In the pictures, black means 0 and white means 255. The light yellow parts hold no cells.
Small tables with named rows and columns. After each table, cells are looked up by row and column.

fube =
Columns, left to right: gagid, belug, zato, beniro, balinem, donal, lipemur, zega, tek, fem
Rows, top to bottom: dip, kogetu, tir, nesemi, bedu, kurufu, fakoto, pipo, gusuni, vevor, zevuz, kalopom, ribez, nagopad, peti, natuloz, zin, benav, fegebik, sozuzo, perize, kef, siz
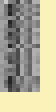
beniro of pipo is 116
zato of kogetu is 37
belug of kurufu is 159
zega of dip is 95
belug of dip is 203
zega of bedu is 101
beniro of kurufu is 86
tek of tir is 161
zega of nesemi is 140
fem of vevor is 155

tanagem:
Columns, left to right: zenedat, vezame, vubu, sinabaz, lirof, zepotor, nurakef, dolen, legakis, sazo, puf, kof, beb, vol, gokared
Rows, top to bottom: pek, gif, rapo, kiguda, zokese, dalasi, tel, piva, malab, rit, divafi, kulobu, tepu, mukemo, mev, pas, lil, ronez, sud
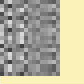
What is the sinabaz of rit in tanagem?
133
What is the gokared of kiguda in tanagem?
141
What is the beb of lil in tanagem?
113
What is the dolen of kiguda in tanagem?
137
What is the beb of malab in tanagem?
168
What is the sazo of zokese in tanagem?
110
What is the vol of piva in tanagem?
183
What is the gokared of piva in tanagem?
130
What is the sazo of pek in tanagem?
162
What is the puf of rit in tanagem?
128
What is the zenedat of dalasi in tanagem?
99
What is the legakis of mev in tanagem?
140
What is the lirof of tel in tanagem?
173
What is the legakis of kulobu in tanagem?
148
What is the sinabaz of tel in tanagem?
129
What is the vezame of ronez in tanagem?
170
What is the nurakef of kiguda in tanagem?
94
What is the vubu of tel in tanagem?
188
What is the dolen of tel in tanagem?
165
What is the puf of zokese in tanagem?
152

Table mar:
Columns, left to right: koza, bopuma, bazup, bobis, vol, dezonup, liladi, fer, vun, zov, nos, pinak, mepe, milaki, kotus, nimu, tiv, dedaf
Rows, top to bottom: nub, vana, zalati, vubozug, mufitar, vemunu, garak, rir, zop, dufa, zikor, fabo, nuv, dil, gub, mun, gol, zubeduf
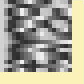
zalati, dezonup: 240
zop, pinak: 200
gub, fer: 122
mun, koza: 210
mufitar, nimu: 56
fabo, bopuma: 192
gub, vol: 45
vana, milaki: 193
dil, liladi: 108
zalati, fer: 104
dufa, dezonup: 55
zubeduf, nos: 195
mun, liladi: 127

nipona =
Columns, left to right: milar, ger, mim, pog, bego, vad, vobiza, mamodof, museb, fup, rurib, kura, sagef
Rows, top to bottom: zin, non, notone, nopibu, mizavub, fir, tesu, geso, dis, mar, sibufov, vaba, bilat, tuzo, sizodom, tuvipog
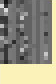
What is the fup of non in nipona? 102
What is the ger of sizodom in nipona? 54
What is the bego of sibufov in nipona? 102
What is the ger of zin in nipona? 25
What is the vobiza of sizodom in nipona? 98
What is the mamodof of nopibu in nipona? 98
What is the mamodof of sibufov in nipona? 98
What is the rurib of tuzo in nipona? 124
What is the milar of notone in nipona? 119
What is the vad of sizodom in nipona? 42
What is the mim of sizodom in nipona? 120
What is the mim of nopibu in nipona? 120
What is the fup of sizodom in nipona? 102

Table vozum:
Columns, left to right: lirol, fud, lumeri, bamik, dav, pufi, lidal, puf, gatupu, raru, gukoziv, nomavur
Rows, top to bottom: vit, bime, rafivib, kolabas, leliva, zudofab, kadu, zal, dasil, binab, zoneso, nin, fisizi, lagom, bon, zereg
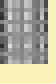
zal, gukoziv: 175
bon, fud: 106
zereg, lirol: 81
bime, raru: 116
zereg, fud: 122
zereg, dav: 176
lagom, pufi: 136
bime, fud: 140
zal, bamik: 156
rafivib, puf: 158
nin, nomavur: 73
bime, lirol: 71
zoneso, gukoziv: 168
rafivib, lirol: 99
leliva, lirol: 46
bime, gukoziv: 154
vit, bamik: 165

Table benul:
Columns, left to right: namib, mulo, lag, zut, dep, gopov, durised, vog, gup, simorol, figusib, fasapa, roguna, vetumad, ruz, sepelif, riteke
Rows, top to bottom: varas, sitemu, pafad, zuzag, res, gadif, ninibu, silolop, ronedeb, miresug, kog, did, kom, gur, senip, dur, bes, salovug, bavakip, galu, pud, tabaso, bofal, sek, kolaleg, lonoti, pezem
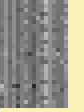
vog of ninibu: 114
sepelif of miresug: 114
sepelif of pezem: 114
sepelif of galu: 114
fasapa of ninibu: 142
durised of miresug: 140
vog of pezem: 106
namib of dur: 121
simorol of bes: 124
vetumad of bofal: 129
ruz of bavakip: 116
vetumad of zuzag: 123
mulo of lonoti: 147
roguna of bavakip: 145
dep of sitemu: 107
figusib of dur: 106
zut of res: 144
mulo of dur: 147
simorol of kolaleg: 124

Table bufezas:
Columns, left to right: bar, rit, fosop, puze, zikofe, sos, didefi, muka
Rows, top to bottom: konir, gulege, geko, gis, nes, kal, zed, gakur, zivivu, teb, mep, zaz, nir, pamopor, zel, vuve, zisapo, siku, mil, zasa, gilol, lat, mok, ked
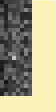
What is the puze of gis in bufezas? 58
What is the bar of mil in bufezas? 52
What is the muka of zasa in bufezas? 95
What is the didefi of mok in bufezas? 50
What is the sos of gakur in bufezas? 38
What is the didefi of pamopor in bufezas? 125

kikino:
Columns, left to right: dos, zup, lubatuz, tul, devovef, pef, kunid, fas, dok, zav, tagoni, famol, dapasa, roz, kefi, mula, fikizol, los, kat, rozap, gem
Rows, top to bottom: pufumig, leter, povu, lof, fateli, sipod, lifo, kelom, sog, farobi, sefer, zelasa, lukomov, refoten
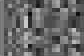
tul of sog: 81
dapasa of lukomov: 91
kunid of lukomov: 94
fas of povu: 73
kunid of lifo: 199
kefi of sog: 103
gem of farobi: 99
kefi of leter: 157
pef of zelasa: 98
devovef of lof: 101
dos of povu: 123
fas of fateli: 43
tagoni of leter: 65
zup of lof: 109
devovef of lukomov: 132
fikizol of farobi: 149
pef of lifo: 112
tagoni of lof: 109
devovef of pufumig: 132
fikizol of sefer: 137
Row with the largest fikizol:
povu

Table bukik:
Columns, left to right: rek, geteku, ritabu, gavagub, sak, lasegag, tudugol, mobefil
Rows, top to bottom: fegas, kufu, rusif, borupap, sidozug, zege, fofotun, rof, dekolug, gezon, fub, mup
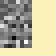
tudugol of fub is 249
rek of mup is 143
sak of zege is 124
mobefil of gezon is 68
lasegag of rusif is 133
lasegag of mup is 75
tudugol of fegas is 156
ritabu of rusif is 77
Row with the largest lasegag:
sidozug

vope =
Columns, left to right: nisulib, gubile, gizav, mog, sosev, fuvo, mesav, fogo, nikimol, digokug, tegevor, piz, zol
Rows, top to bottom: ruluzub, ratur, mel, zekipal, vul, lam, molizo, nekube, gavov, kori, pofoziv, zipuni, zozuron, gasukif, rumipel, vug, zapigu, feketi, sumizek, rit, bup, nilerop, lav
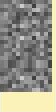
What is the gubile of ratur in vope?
151
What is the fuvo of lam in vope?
131
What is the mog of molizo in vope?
164
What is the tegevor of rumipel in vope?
98
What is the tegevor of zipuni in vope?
168
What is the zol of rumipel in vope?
137
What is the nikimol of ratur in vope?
64
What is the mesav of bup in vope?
157
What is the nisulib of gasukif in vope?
110
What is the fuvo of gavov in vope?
107
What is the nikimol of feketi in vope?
102
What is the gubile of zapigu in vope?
133
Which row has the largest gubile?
zekipal

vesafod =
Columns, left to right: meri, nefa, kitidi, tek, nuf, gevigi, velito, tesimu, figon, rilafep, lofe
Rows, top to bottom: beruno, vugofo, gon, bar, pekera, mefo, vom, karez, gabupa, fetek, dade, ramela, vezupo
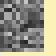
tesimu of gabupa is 140
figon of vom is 60
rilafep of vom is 89
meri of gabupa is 109
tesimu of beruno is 87
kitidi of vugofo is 187
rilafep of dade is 133
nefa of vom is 112
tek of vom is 137
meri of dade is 74
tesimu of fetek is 88
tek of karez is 90
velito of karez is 77
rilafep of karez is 154
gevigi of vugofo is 125
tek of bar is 93
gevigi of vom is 78
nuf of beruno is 179
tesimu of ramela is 64
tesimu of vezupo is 171
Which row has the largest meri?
mefo

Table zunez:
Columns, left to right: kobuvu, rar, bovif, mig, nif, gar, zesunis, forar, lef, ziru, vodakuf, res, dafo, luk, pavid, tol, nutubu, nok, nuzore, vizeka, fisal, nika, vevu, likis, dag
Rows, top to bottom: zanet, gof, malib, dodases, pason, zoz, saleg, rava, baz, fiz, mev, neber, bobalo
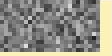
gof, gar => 155
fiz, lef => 96
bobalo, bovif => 122
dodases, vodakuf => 106
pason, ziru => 151
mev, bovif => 131
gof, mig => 97
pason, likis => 88

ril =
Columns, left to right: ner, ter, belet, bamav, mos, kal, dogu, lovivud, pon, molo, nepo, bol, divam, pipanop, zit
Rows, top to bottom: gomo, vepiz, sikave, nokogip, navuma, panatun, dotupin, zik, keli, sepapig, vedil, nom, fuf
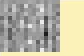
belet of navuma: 89
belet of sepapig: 91
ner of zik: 113
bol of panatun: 93
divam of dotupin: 192
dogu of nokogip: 185
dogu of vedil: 160
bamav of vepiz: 194
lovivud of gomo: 170
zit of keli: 121
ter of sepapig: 158
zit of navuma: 162
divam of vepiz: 178
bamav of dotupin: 126
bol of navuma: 77
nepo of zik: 172
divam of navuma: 155
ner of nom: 138
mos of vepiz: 143
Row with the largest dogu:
vepiz

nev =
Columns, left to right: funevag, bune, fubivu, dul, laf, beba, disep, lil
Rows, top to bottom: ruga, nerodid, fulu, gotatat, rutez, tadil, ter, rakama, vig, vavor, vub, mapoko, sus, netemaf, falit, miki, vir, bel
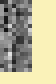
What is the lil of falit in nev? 138
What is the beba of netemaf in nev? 81
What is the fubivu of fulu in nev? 105
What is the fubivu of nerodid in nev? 121
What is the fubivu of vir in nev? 189
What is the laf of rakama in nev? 97
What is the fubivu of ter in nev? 209
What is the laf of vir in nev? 107
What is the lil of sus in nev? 126
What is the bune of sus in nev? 65
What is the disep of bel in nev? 169
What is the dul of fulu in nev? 170
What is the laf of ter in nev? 119
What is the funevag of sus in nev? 119
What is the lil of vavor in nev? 99
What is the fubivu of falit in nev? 198
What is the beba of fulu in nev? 105

